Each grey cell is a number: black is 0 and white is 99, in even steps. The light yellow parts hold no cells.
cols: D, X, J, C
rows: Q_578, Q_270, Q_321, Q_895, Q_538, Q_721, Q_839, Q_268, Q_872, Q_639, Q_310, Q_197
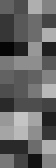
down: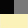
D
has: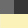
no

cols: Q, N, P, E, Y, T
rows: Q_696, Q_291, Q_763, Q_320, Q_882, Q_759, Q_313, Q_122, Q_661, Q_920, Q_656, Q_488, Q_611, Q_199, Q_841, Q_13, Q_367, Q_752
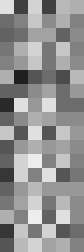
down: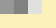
E
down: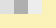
P
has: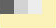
yes
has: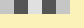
yes
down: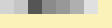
P

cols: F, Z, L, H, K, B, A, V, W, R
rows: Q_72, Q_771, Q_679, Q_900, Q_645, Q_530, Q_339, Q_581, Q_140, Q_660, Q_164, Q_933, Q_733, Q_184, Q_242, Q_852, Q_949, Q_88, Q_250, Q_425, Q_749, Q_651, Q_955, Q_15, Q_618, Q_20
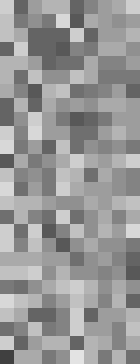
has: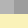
yes
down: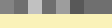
B
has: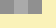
yes

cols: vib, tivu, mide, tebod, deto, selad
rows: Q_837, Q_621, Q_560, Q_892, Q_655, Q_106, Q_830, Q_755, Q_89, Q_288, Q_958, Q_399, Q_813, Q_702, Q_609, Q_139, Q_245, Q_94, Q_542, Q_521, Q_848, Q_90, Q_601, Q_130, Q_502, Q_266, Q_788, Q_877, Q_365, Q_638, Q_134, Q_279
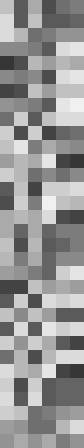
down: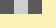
deto
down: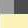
tebod
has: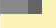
no

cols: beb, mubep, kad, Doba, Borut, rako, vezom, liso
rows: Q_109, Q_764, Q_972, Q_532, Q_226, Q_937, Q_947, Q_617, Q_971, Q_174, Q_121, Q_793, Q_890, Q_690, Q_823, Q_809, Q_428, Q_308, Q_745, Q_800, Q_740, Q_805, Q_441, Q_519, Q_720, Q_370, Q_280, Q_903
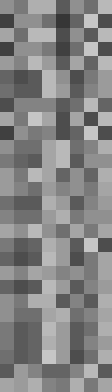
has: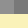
yes
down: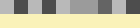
liso
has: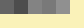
no
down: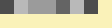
liso
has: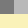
yes

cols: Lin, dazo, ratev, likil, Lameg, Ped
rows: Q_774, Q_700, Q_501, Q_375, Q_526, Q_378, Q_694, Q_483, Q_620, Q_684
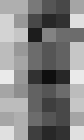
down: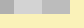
Lin
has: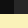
yes
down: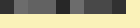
Lameg
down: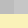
Ped

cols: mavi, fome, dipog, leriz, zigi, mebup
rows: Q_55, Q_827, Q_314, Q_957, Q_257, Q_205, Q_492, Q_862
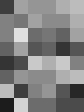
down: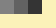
mavi
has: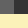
yes
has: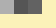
no

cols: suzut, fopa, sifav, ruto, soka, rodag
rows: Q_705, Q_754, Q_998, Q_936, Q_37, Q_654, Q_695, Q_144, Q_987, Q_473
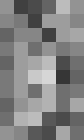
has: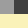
no
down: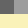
ruto
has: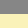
yes
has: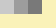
no
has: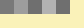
yes
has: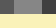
no
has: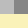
no

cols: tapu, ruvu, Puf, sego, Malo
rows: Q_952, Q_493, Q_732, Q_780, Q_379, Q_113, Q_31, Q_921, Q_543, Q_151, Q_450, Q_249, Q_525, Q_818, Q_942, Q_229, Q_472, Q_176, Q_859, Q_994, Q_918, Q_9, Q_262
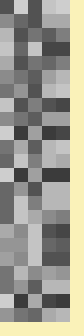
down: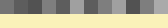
Puf
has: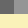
yes
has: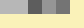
no

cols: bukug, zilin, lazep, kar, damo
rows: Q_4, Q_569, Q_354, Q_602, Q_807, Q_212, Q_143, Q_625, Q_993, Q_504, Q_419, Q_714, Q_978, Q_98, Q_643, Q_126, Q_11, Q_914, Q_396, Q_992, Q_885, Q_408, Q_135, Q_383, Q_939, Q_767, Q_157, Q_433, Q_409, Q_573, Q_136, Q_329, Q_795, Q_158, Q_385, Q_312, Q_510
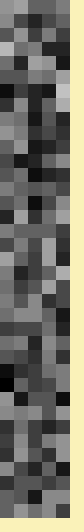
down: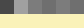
bukug
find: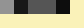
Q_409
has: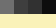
no
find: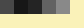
Q_714
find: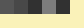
Q_767
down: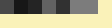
damo

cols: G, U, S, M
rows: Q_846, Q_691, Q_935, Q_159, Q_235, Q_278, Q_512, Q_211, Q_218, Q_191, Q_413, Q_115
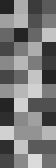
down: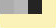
U
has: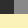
yes
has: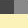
yes

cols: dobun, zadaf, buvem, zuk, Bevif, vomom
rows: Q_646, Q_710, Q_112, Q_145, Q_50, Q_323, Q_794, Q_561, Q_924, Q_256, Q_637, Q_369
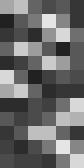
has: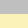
yes
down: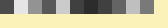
zuk
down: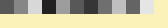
Bevif
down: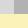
vomom

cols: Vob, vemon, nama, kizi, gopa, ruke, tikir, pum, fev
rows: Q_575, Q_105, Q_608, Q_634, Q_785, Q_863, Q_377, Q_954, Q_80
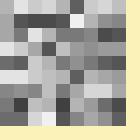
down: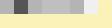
kizi
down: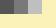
gopa
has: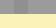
yes
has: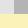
yes
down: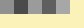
pum
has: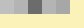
no

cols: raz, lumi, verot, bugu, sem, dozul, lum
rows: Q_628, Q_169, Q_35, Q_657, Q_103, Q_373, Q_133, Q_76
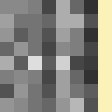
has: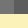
yes
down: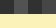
lum

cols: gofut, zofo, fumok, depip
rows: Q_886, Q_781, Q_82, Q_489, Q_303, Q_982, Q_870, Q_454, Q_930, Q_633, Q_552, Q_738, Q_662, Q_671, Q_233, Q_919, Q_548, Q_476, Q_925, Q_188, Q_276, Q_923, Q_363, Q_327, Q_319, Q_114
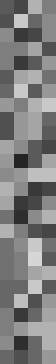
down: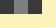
zofo
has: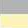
yes
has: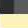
no
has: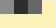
yes
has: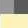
no

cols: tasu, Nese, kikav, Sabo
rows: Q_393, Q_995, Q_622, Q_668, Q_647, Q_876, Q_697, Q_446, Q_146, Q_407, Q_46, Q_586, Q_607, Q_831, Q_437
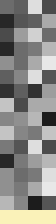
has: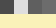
no
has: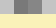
no
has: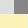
no
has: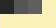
yes

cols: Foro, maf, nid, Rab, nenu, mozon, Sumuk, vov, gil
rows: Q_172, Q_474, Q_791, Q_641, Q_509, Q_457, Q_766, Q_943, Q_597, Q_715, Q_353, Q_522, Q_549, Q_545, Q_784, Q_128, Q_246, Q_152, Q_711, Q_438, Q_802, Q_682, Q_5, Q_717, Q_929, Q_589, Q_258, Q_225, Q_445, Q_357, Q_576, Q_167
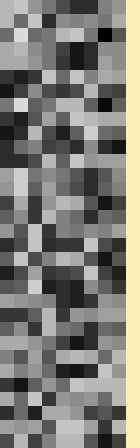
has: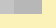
yes
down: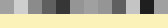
nid
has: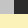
yes
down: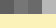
nenu

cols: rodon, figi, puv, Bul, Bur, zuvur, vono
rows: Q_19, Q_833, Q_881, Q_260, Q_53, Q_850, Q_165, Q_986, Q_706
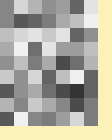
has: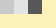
no
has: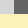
yes
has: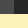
no
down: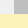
figi
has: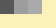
no

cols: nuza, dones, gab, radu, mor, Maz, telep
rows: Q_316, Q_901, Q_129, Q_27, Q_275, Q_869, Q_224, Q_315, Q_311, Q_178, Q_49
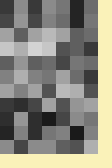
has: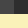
no
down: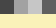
nuza
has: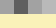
yes
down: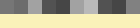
mor

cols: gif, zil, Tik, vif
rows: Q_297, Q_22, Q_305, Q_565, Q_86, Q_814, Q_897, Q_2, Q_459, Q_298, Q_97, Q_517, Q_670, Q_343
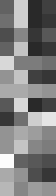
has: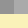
yes
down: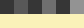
vif

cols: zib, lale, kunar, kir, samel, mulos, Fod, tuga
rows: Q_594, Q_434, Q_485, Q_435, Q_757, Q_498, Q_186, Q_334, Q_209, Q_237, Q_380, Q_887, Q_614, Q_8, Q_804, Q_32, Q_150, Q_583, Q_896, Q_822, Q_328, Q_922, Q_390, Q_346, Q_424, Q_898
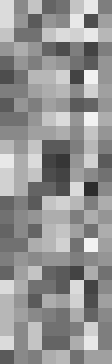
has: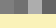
yes
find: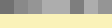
Q_32
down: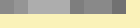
lale
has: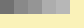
no

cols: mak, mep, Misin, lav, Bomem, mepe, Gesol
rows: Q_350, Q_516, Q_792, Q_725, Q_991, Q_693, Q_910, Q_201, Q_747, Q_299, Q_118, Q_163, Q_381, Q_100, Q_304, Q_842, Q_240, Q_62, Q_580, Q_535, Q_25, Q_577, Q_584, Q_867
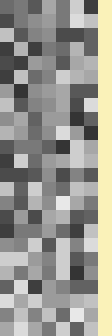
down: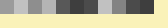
mak
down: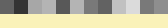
Gesol
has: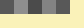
yes
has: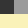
no
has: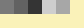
yes
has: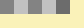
yes

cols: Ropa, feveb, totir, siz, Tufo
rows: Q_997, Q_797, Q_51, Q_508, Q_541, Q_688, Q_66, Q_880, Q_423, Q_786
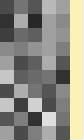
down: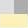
siz
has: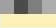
yes
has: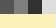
yes
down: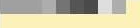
siz

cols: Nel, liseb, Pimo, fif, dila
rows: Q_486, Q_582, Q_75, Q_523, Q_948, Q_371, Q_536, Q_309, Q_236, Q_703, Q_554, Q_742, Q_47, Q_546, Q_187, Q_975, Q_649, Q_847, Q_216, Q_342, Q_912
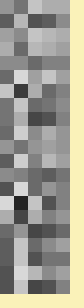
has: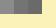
no
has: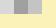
yes
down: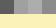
Nel
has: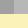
no
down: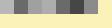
Pimo

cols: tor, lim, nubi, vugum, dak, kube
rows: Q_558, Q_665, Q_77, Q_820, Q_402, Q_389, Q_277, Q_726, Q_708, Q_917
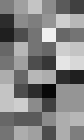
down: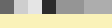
dak
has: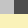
yes
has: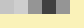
no
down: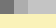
tor
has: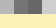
yes

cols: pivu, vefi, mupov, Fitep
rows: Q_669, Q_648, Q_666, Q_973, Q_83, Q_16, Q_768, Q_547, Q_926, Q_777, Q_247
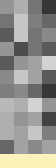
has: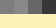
yes
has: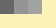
no
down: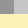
vefi
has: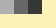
no
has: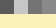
yes
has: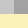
yes
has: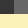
no

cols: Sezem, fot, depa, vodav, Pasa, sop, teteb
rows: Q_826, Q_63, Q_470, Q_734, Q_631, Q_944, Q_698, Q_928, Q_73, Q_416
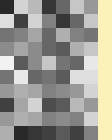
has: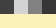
yes
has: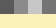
yes

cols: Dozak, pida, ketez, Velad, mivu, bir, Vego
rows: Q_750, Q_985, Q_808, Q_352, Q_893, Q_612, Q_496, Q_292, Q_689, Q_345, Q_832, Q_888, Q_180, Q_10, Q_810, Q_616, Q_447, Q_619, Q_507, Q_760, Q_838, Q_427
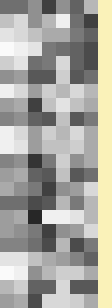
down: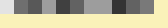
ketez
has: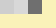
no
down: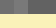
bir
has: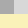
no
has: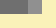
yes

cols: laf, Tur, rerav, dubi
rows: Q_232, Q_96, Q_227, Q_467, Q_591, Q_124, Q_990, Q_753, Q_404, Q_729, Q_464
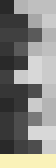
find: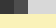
Q_729
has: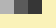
no
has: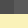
no

